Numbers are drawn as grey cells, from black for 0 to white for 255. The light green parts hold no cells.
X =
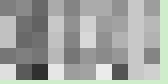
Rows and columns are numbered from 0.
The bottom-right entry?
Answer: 208
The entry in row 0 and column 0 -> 126
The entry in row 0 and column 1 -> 138
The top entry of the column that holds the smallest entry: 105
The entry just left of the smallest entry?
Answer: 90
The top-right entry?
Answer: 157
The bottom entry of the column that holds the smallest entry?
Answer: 48
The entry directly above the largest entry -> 138
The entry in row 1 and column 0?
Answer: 192
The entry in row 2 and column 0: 192
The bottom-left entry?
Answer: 223
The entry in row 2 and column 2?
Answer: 111
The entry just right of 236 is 84
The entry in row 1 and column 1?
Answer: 111
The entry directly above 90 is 126

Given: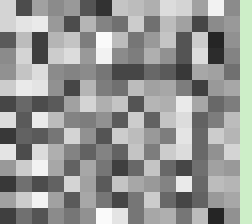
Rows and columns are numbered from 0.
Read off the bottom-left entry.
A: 63
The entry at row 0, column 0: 212
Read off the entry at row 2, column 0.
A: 90
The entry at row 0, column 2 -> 161
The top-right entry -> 139
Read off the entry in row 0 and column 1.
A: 76
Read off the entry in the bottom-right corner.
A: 145
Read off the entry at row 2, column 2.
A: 63
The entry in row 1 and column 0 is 212
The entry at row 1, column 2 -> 234
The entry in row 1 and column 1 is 228

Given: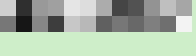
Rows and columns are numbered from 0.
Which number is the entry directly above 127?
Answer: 147
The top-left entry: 207
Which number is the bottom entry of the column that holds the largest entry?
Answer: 243
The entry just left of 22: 119
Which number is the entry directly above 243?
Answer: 166
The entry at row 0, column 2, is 153
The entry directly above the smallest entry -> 47

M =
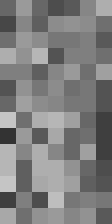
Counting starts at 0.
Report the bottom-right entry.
89
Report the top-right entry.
174
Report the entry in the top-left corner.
103
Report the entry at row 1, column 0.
71
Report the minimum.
51
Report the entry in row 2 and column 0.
111
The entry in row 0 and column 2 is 103
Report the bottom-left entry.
168
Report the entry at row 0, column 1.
154
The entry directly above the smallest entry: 197
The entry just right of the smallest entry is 154
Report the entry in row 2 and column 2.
140
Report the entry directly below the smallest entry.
182
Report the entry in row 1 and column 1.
134
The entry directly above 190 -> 174
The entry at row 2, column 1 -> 154

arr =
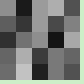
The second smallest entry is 26
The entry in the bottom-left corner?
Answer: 108
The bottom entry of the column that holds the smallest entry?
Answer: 121
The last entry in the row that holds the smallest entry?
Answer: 168
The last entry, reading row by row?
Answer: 81
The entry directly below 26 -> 54
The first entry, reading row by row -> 142

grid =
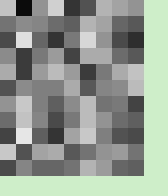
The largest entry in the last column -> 194
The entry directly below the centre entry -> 139
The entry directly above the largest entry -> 194
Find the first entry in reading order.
194
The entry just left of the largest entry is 67
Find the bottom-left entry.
74
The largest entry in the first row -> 208
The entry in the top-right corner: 147
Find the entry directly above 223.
139
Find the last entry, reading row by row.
95
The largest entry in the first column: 200
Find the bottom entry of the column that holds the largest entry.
133
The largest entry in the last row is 179
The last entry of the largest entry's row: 74
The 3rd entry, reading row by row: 147
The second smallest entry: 46
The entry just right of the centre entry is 88
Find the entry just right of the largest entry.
95
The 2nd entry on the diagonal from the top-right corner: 102
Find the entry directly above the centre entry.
155
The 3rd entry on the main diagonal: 102
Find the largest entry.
230
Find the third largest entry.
215
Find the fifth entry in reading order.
52
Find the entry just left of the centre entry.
127
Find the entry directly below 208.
108
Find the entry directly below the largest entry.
82
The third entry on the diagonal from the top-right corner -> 147
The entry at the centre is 171

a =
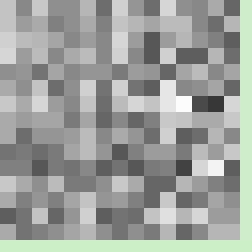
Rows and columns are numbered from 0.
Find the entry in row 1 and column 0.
193
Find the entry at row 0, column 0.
193
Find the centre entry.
135
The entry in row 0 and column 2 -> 200
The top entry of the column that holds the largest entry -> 143
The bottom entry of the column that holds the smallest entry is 180
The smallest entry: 54
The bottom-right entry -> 180
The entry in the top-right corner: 102
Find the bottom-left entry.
172
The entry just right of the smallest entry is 215
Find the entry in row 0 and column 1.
135
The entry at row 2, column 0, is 207
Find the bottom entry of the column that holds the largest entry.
102
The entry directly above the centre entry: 187
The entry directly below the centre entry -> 172
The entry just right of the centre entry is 102
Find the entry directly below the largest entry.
193
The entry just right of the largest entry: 73
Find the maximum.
251
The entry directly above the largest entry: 135
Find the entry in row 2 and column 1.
187
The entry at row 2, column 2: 180
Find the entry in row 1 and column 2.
172
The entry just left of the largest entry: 231
